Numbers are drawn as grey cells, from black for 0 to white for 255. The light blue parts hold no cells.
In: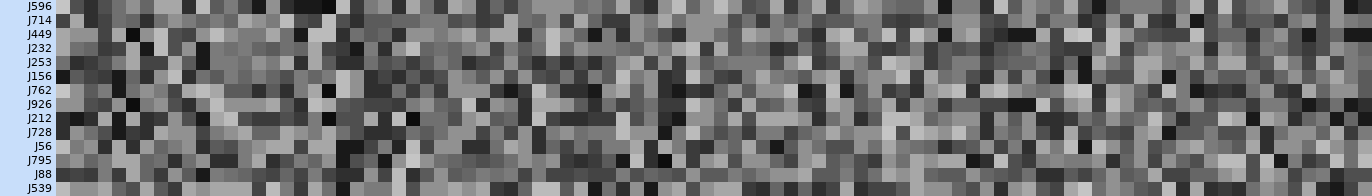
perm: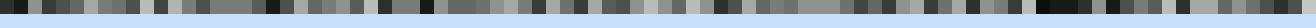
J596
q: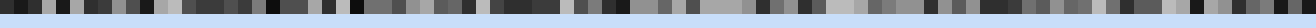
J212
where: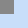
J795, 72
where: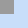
J56, 7
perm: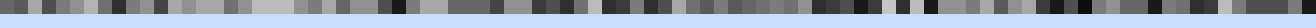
J596
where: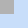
J596, 82
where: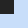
J56, 25

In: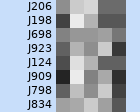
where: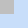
J798, 2
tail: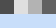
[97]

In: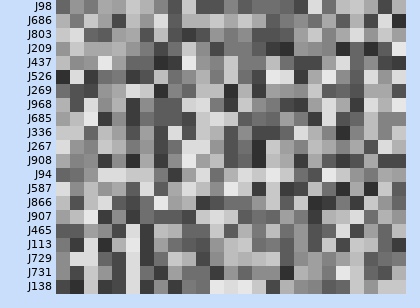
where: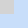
J968, 10
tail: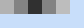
[131 200]
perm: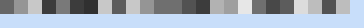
J866

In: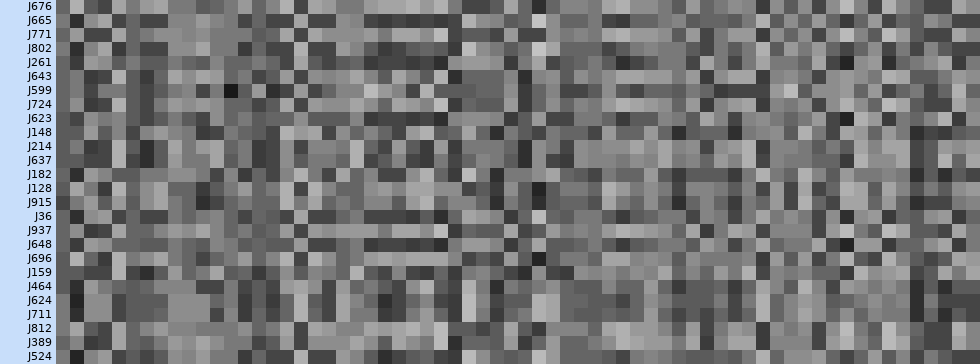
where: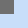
J802, 34
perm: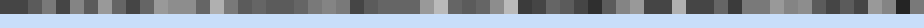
J524
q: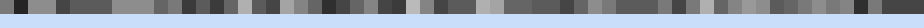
J624
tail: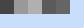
[164 101  47 121  91  69 121 101 101  69 153 101 101 153 101  47  91 101
 101  47 121 132 141  91 176 121  69 164 153 101 153 121  47  69  59  91
 101]
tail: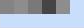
[153 141 121 176 164  91  91 121 153 141]
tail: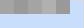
[186  91  91  69  91 164  91  59 132 132 132 101 164 176 153 153 132  91
 153  69 121 153 141  59 141 121 141  69 141 186 121  91 186 141 101  69
  69 176 132]
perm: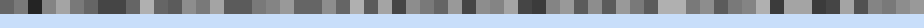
J128

